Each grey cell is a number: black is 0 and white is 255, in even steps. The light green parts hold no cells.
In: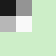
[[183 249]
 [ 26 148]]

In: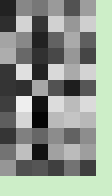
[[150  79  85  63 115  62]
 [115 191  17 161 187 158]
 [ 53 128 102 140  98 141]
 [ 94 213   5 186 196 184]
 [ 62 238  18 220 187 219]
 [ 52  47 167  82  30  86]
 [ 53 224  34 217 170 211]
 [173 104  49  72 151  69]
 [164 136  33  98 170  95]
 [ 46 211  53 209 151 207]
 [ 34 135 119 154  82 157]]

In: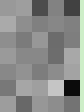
[[157 104 151 141 115]
 [120 166 159 197  11]
 [136 146 125 140 163]
 [154 136 136 109 168]
 [142 123 151 108 126]
 [170 142 128 135 128]
 [153 158  76 130  65]]

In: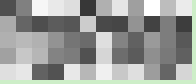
[[223 231  98  82 232 183 240 200 223 157 101 214]
 [161 199 182 131 124  81 214 109  91 143 121  96]
 [176 185 177 147 117 107 223 131  97 154 125  88]
 [171 101  78  92  86 204  73  70 147  66 125  61]
 [ 79 128 246 233 222  55 176 229 159 255 189 235]]

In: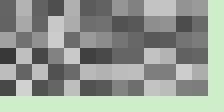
[[ 72 209  82 101 190  82  89 131 110 195 187 127 125]
 [189 100 190  81 106 185 178 188 190 126 126 205 173]
 [ 56 191  71 130 201  64  73 101 101 194 179  97 101]
 [161 113 145 204 107 154 140 117 103  88  91 116 124]
 [ 99 168 101 200 172 110 113  82  88 142 146  76 106]
 [100 179  98  78 176  91  98 149 129 195 196 147 154]]

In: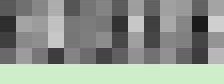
[[105 156 119  61 132 108  68  96 145 113 145 101  60 183]
 [ 63 137 143 199 118 126 140  72 160  70 134 128  69 148]
 [ 46 164 156 193 120 124 119  50 199  63 169 134  27 207]
 [ 90 112 135 173  85 117 132  92 158  97 160 154  98 164]]
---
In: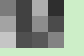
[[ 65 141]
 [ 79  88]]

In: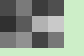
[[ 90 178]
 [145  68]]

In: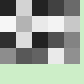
[[179 233]
 [221  34]]

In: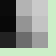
[[148 195]
 [108 157]]

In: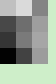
[[110 158]
 [122 166]]

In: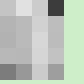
[[186 209]
 [186 215]]
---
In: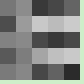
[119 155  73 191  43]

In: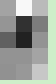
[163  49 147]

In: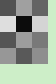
[ 82  12 121]

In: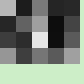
[183  98 230  90]

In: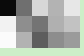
[ 10 142  93]

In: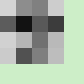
[212  18 113 189]

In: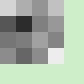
[212  44 161 237]

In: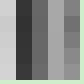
[209  50 104 167 146]
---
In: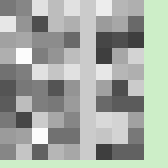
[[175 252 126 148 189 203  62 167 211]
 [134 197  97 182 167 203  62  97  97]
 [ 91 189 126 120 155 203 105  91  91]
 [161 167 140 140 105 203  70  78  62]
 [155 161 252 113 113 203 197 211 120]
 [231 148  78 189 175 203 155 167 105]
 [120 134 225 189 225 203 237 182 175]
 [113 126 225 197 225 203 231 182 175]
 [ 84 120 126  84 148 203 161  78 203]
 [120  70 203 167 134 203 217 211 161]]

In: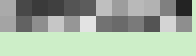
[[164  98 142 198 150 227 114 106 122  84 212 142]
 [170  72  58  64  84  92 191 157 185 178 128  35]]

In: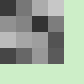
[[187 166 158  83]
 [145 132  51 125]
 [ 57 119 172 199]
 [ 70 103 152  90]]

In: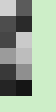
[[ 70 202]
 [155 189]
 [ 57 143]
 [209  91]
 [ 77  42]
 [ 36  21]]

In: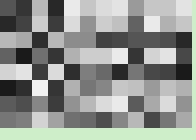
[[211 227  60 219  46 126 105  40 118  72  66  26]
 [184 169  46 184 140 140  66  72  85  85  78  40]
 [118 126 211 162 112 105  78 134 184  72 118 169]
 [ 91  78 134  60 146 184 219 234  91 169 219 146]
 [ 40  66 205  60 219 146 205 192  98 234 177 198]
 [ 85  53 184  40 234 198 219 227 154 198 198 227]
 [ 26  46 241  53 177 118 134 198 192 154 192 177]
 [ 98  26 112  53 177 205 205 234  53 211 227  72]]

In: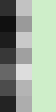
[[103 221]
 [ 29 201]
 [ 48 194]
 [ 76 180]
 [ 35 173]
 [ 56 160]
 [ 16 154]]
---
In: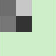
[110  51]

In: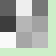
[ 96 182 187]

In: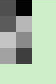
[ 79 183]

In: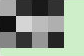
[171 213 151]

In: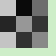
[198 150 136]

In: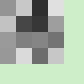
[148  69 132 199]

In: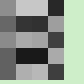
[142  51 163 170]

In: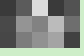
[ 58 148 144]
